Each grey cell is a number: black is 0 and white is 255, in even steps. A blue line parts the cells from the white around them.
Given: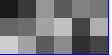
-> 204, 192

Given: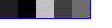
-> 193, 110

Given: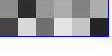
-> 228, 216

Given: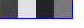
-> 224, 121

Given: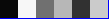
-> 247, 203

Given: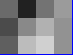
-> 208, 188

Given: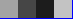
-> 195, 163
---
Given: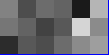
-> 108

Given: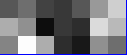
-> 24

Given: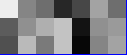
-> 7

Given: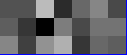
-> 54

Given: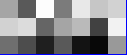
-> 19

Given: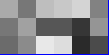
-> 221
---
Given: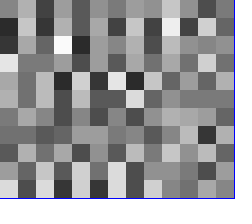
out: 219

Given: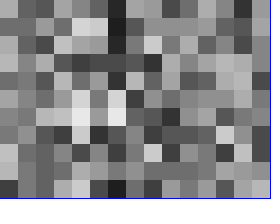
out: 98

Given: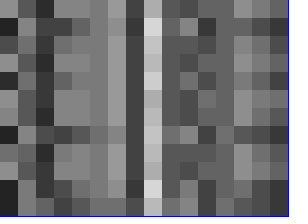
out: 99

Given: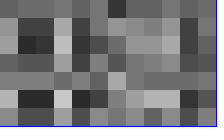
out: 77

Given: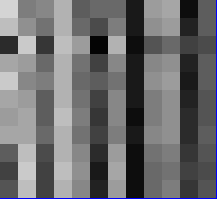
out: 65

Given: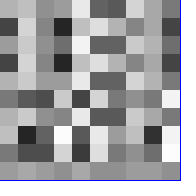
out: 156

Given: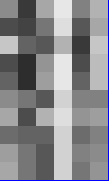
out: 87

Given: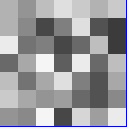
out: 245
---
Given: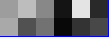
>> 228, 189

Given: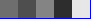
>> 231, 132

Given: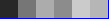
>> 203, 182

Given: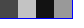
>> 195, 153

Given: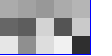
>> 241, 230

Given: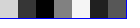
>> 245, 213

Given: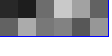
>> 201, 171

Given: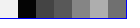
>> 242, 174
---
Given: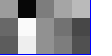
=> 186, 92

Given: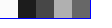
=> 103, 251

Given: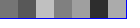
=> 171, 117

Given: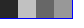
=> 152, 39

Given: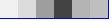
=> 191, 240

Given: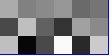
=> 117, 191

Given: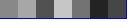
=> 70, 136

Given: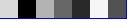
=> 82, 217
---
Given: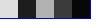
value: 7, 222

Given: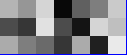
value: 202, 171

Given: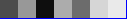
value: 234, 76

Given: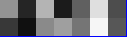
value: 77, 56

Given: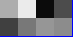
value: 76, 64

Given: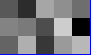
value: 110, 100

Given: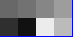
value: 157, 47
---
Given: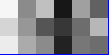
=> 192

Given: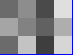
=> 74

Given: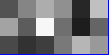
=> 173

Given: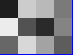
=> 185

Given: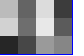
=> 220

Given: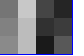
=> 69

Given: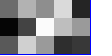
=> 142

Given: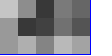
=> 56

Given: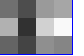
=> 154
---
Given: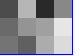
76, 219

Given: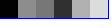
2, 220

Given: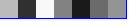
187, 148

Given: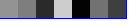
147, 63

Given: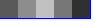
89, 48

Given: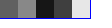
96, 231

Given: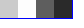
203, 42
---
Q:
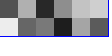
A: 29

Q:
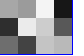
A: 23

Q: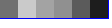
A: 29

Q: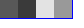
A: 58

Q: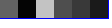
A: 4

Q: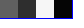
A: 5

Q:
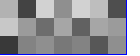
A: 57

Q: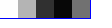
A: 7

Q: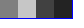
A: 35

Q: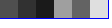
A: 26
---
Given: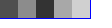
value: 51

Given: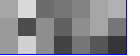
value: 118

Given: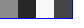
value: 39

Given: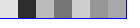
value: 207

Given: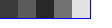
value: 40

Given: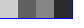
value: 96

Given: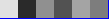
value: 82

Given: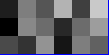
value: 21
